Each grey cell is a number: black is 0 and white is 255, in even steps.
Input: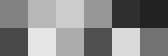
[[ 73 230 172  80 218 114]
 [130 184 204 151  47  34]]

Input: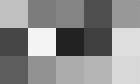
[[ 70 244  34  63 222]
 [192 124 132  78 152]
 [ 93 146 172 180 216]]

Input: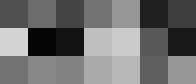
[[211   5  18 191 203  88  24]
 [ 80 108  68 115 150  32  62]
 [115 136 130 170 183  95 150]]

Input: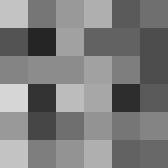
[[153  70 111 147 118 132]
 [132 140 140 161 126  77]
 [195 126 147 175  98 104]
 [195 118 153 175  90 111]
 [ 83  37 161  98  98  77]
 [214  51 188 167  45  90]]

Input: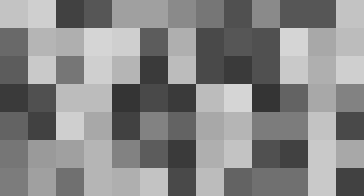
[[195 207  65  86 160 160 138 118  80 138  86  86 195]
 [124 160 112 181 175 195  73 188  99 112 112 201  65]
 [ 92 201 118 207 181  58 188  73  58  80 201 175 207]
 [118 154 160 181 130  92  58 175 195  80  65 201 168]
 [105 181 175 213 207  92 175  73  86  80 213 168 188]
 [ 58  80 188 188  52  73  58 188 213  52  99 168 130]
 [ 99  65 207 168  65 130  99 168 181 124 124 195  73]]

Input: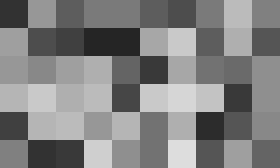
[[128  50  57 207 143 114 221  85 159 100]
 [159  77  64  37  37 167 201  93 175  85]
 [ 50 151  93 122 122  93  77 122 187 128]
 [151 136 159 175 100  57 167 114 106 143]
 [181 201 175 187  70 201 214 195  57 143]
 [ 64 181 187 151 181 114 175  44  85 136]]

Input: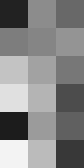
[[243 187  56]
 [224 180  76]
 [ 28 155  96]
 [ 34 140 104]
 [195 162 119]
 [125 133 148]]
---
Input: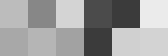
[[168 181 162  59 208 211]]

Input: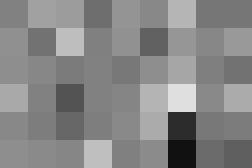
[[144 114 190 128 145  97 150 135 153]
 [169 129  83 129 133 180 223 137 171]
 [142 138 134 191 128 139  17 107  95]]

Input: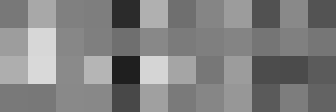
[[157 215 135 127 111 136 123 127 132 117 128 118]
 [121 120 137 136  72 160 122 134 151  90 125  99]]

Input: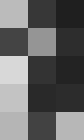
[[ 68 149  45]
 [195  41  44]]

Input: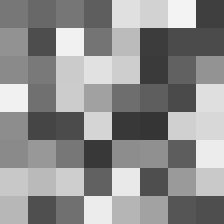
[[146  77 241 116 187  60  75  75]
 [241 112 204 161 110  94  74 223]
 [138 152 119  56 141 144  93 236]
 [183  79 112 236 181 162  85  78]]

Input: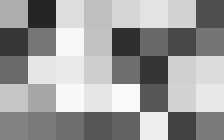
[[ 54 118 247 194  47 105  72 117]
 [198 166 248 230 249  87 210 232]]

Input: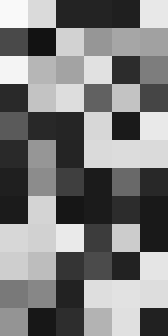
[[ 73  18 210 150 166 161]
 [ 41 195 221  97 195  69]
 [ 41 150  36 218 220 218]
 [ 27 212  22  27  44  25]
 [206 189  52  75  34 229]
 [148  23  45 179 224  33]]

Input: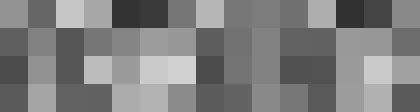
[[ 95 130  86 118 133 156 151  93 114 130  98  97 153 151 108]
 [ 90 164  98  97 171 178 138  91  99 137 119  89 156 177  90]]
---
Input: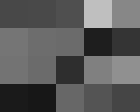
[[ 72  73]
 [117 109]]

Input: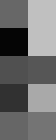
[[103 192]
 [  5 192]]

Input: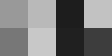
[[153 185]
 [119 200]]

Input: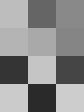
[[189 101]
 [180 169]]

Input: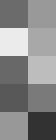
[[107 153]
 [235 168]]

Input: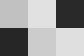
[[193 225]
 [ 38 204]]

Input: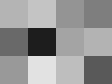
[[180 196]
 [105  29]]
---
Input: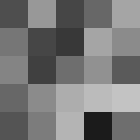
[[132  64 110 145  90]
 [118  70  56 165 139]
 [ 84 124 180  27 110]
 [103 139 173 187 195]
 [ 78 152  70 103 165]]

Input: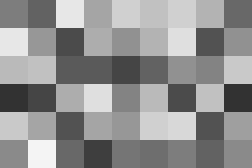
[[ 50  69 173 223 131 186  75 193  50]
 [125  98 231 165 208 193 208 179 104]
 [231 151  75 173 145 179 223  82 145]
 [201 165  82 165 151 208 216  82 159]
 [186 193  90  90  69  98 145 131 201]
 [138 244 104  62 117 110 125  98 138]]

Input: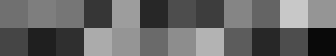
[[ 69  31  47 171 149 106 141 179  92  39  77   9]
 [112 126 118  54 157  39  77  61 133 100 200 149]]

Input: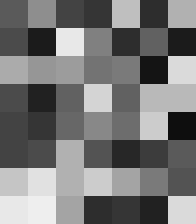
[[ 75  27 232 128  45  97  27]
 [ 75  33  97 212  97 185 185]
 [ 67  53 103 136 109 204  14]
 [ 67  75 177  83  39  60  90]
 [ 90 142  67  53 191  45 177]
 [171 150 156 115 122  20 218]
 [197 225 177 204 164 122  83]
 [232 238 164  45  53  33 218]]

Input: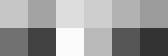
[[113  65 250 185  86  51]
 [198 163 221 206 178 155]]

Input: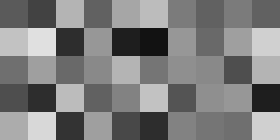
[[ 78  45 188  97 130 194  84 143 151  30]
 [ 90  66 180  97 166 188 123  97 123  97]
 [111 159 105 137 180 117 143 137  78 180]
 [172 216  51 159  72  45 130 117 111 208]
 [194 224  45 151  30  18 151 105 159 208]]

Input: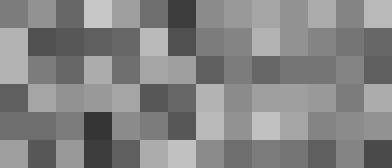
[[179  80  87  95 103 185  80 124 132 179 146 132 117 103]
 [159  87 153  60  95 172 193 139 110 124 117  95 132  74]
 [110 110 124  53 139 124  87 185 146 193 165 132 139 146]
 [179 124 103 172 110 165 159  95 124 103 117 117 132  95]
 [124 146 103 199 159 110  60 139 153 165 146 172 132 185]
 [ 95 165 146 153 165  87 103 179 139 159 159 153 124 172]]

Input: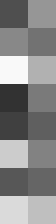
[[ 64  95]
 [ 87 101]
 [136 114]
 [ 50 122]
 [204 130]
 [ 79 150]
 [249 177]
 [218 191]]

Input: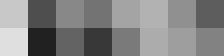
[[223  33  99  56 122 172 158 130]
 [200  78 136 115 164 178 144  93]]
